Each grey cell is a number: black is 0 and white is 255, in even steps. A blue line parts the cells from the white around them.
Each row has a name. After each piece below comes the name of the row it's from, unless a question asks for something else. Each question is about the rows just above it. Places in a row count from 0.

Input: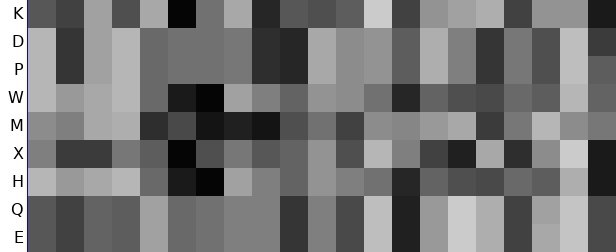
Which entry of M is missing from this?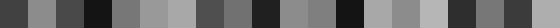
[134]
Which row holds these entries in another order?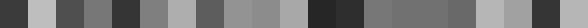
D

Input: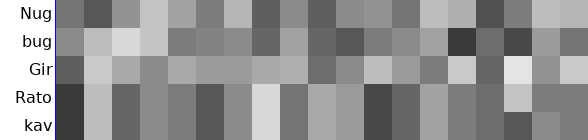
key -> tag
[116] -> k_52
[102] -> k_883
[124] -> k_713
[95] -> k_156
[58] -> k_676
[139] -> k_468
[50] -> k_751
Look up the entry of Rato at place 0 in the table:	k_676
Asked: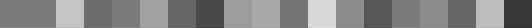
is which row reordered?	Rato
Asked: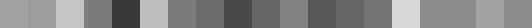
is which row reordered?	bug
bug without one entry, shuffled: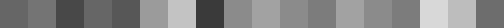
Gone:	[131]

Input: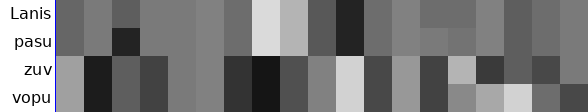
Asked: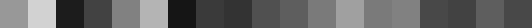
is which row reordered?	zuv
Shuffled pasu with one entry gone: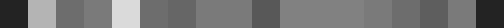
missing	[115]

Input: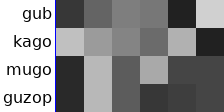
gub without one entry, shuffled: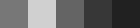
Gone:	[126]
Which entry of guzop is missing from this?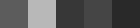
[62]

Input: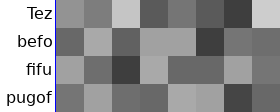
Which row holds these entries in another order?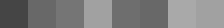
pugof
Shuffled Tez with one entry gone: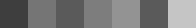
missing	[205]
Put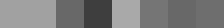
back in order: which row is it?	fifu

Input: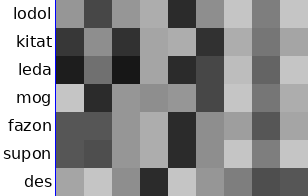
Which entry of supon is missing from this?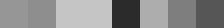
[78]
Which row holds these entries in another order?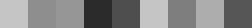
supon
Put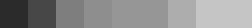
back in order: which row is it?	lodol
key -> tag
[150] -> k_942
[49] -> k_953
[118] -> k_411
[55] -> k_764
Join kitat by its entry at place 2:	k_953
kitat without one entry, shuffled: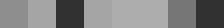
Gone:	[55]

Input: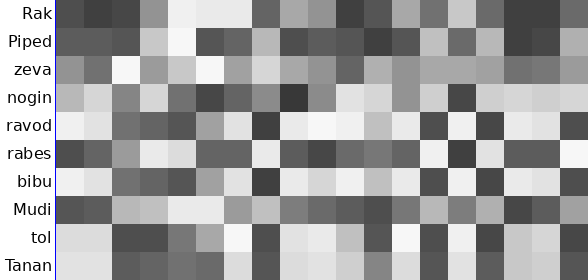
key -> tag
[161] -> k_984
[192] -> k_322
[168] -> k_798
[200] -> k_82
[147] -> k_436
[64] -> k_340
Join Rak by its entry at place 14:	k_82
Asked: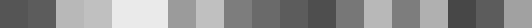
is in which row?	Mudi
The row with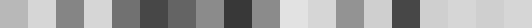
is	nogin
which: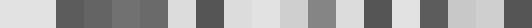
Tanan

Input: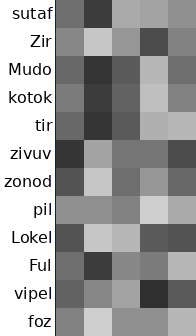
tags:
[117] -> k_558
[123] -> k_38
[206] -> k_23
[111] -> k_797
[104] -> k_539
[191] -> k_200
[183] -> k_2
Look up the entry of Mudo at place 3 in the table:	k_2
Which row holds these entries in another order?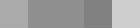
pil
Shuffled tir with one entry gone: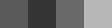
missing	[176]

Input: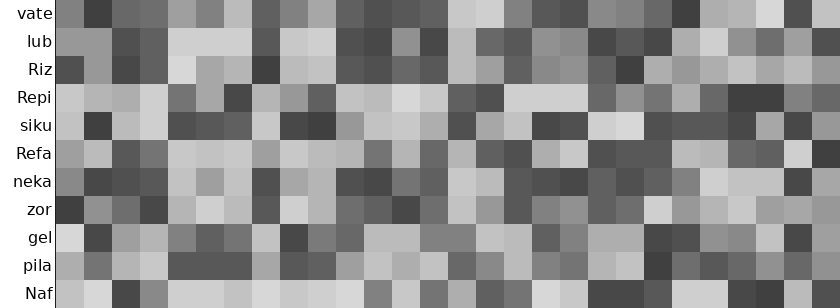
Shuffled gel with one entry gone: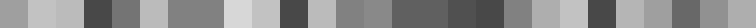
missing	[122]
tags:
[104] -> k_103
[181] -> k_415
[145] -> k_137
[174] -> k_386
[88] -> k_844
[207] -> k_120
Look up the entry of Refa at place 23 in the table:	k_415

